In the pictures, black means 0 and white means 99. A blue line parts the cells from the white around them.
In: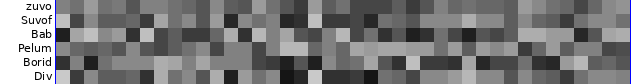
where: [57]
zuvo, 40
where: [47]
zuvo, 4
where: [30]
Pelum, 40

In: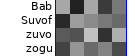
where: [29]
zogu, 4
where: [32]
zuvo, 1
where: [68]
zuvo, 4
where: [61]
Suvof, 1
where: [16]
Suvof, 0
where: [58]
zogu, 1

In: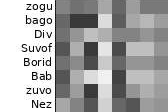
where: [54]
Borid, 1
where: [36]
bago, 4
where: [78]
Borid, 3
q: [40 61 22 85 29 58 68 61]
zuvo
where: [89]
Suvof, 3
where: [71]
bago, 6

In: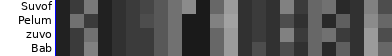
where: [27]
Suvof, 6
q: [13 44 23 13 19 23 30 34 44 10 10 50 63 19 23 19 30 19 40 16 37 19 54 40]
Pelum
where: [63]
Pelum, 12
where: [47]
Suvof, 2

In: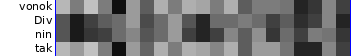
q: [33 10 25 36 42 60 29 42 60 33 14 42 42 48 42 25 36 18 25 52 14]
Div
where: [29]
Div, 6
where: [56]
nin, 14
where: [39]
tak, 6
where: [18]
Div, 17
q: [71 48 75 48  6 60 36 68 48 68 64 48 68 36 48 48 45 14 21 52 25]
vonok

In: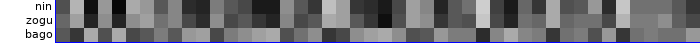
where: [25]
nin, 31
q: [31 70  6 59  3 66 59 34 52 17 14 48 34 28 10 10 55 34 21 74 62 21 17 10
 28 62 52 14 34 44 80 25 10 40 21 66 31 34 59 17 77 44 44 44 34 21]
nin
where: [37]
zogu, 44
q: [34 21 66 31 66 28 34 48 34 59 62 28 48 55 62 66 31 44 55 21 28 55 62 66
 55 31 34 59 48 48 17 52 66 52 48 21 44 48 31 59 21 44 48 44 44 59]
bago
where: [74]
nin, 19

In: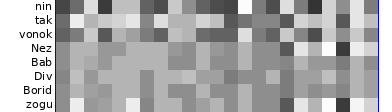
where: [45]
tak, 13
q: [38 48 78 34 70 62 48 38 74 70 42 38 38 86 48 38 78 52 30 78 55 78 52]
vonok
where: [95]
zogu, 21
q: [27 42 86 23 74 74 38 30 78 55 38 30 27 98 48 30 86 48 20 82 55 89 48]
nin
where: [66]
Bab, 2

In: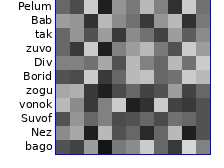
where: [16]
Nez, 6
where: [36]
tak, 9
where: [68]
zogu, 1
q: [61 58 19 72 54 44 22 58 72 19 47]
Bab
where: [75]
Borid, 6

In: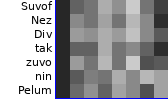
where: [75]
Div, 5
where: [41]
Pelum, 1
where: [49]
nin, 2

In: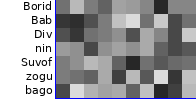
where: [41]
Suvof, 8
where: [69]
bago, 2

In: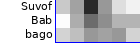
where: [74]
bago, 1
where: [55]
Bab, 3
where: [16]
Suvof, 2
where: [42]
Bab, 2
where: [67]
Bab, 1
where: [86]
Suvof, 4

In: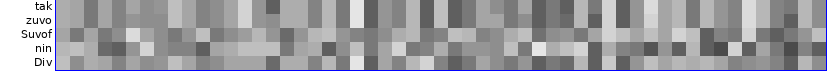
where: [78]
Div, 39
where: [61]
Suvof, 13
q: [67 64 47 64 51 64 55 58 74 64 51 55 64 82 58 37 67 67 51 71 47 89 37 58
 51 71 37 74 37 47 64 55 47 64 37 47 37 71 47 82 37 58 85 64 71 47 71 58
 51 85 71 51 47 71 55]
tak
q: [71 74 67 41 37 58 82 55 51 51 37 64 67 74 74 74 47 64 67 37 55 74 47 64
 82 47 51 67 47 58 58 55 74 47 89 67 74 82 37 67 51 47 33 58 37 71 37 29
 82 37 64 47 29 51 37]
nin
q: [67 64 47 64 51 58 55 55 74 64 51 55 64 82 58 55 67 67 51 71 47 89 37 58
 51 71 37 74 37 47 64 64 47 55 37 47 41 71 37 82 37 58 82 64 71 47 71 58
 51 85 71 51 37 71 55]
zuvo
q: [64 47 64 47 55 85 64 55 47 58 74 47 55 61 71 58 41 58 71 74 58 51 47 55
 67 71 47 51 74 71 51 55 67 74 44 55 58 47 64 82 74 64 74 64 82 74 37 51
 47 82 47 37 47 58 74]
Suvof
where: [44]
Suvof, 34

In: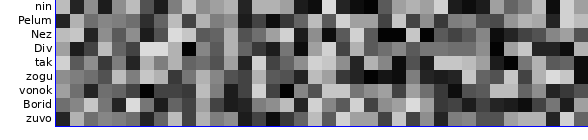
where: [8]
zogu, 23
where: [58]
Pelum, 32
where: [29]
Pelum, 31
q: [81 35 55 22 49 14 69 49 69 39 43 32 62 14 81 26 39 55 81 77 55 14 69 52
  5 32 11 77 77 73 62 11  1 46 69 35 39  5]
tak
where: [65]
Pelum, 34
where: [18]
Pelum, 6

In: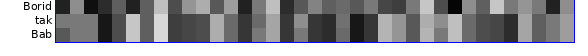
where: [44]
tak, 20
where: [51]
Borid, 18

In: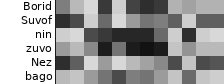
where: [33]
Nez, 11
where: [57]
zuvo, 9

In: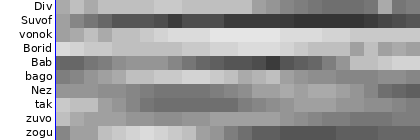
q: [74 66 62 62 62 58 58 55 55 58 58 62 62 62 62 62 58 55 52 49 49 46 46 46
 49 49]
zuvo
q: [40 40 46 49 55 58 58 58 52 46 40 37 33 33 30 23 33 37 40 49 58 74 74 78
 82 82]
Bab
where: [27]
Suvof, 23
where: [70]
bago, 14

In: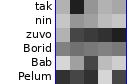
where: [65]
tak, 4
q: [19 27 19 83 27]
Pelum
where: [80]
Bab, 4
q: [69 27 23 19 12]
zuvo
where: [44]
Borid, 1
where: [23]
zuvo, 2

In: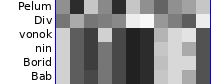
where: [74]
Borid, 7
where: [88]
vonok, 9

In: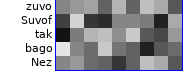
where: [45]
bago, 4
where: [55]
tak, 4

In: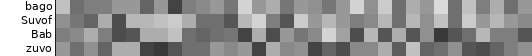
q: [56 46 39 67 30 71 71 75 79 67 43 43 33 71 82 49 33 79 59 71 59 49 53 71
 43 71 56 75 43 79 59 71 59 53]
Suvof
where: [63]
Bab, 20
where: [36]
zuvo, 24
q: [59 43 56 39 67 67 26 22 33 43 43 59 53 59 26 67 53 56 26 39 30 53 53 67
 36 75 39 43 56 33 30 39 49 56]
zuvo

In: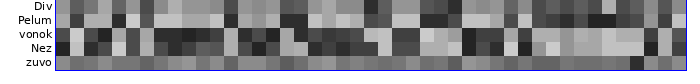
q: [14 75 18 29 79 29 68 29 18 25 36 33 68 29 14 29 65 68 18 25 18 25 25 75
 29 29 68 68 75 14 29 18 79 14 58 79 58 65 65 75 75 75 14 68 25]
Nez
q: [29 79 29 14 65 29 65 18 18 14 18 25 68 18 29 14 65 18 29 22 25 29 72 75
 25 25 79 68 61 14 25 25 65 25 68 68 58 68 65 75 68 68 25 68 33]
vonok
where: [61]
vonok, 28
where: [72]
vonok, 22
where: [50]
zuvo, 21
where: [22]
vonok, 19

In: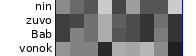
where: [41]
nin, 1
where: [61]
nin, 5
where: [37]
zuvo, 4
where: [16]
vonok, 3
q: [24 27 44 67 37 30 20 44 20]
zuvo
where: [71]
vonok, 6

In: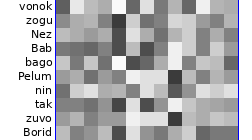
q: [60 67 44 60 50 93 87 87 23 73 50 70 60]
Pelum
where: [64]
tak, 11
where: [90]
vonok, 1
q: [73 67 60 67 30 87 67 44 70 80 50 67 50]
Nez
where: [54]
zogu, 0
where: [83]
zogu, 8
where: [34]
nin, 8

